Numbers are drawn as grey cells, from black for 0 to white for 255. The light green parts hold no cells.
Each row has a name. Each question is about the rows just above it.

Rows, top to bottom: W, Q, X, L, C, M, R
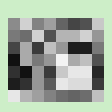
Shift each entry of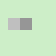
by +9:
| 200 | 159 |
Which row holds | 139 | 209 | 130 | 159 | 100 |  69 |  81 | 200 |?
W
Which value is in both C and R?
| 231 |
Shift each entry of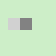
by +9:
| 218 | 139 |
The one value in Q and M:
| 150 |

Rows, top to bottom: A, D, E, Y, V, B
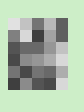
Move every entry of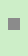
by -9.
| 130 |
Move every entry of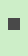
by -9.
| 64 |
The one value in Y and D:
| 216 |
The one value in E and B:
| 84 |
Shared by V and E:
| 105 |

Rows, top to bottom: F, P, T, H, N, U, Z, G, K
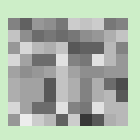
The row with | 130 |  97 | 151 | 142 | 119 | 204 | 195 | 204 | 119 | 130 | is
F
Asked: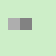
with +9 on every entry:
| 183 | 139 |
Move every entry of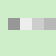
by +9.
| 160 | 246 | 213 | 193 |

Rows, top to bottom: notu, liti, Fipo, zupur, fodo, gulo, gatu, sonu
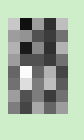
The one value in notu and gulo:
| 190 |
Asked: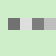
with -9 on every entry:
| 104 | 213 | 116 | 181 |
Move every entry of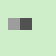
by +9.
| 166 |  90 |
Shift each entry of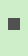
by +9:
| 90 |
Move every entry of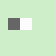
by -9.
|  93 | 243 |
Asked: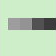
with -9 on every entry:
| 148 | 138 |  72 |  51 |

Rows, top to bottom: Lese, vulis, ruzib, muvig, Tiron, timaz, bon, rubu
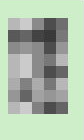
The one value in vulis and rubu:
| 101 |
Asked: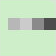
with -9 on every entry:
| 174 | 194 | 129 |  68 |
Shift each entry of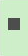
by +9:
| 86 |
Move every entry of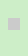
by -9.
| 194 |

